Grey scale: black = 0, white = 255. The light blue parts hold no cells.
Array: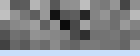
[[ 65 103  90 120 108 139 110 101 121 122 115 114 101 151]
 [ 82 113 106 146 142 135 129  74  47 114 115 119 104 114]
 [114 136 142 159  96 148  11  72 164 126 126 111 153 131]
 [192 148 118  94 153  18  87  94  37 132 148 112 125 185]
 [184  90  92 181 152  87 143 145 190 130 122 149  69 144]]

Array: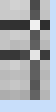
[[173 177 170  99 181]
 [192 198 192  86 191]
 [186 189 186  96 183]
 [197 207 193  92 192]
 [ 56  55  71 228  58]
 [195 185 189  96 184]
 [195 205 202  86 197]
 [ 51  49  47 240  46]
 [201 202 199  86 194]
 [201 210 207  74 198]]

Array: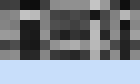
[[136 141  38  40 134  57  48  39  59 173  54 141  33 138]
 [ 63  77  27  24  78 146 163 173 145 184 146  72  35  67]
 [154 151  30  26 147  53  31  51  40 187  37 142  41 160]
 [132 123  26  29 129  79  74  64  78 179  76 133  18 135]
 [128 136 194 186 129  68  63  73  64  22  71 129 182 144]
 [ 60  63  15  13  62 140 144 144 143 196 153  61  14  64]]

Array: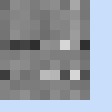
[[130 134 143 126 117 139 127 145 123]
 [131 119 125 124 127 133 132 119 116]
 [ 60 135 114 122 186 181  78 214  80]
 [131 143 138 126 120 140 124 142 118]
 [126 124 135 127 132 126 127 127 112]
 [ 93  58  67  46 145 141 214 153  47]
 [116 142 132 124 110 123 132 156 125]
 [118 137 134 129 113 134 132 151 126]
 [123 133 136 122 117 132 138 144 119]
 [106 140 134 124 135 141 116 167 120]]

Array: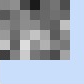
[[ 63 129 203 118 103  76 163]
 [196  98 221 145 177 131 120]
 [153 108 169 195 165  91 142]
 [136 120 141 137 106  96 192]
 [ 88 116 139  95 104 112 105]
 [134 143  70  26 101 116  77]]

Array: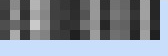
[[ 67 171  51 145 130  60  56  32  70 157  58 112 103  37 161  32]
 [ 78 105  72 202 143  68  48  50 114 145  38 104  98  43 151  45]
 [ 59 153  49 166 133  64  61  45  83 152  55 120 105  52 161  38]
 [ 66 137  57 180 138  65  54  43  93 151  47 113 101  45 160  39]]

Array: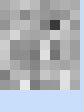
[[152 160 232 123 153 154 223 169]
 [127 183 186 147 198 183 223 181]
 [190 170 151 134 179 170 164 174]
 [199 140 142 121 223 115 181 158]
 [205 145 149 140 212 130 179 158]
 [185 213 171 165 169 204 190 176]
 [147 184 190 171 126  57 200 150]
 [160 172 137 164 151 143 151 186]
 [170 184 199 186 150 169 176 171]]

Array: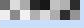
[[237 138 241 176 218 173  45 148]
 [109 219 171  38  23 194 177  44]]
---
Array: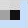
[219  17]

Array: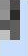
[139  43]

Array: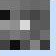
[120 109 216  88  56]

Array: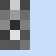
[ 70 154 127]

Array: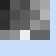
[ 32  77  95 101]

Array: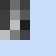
[ 51 146  30]
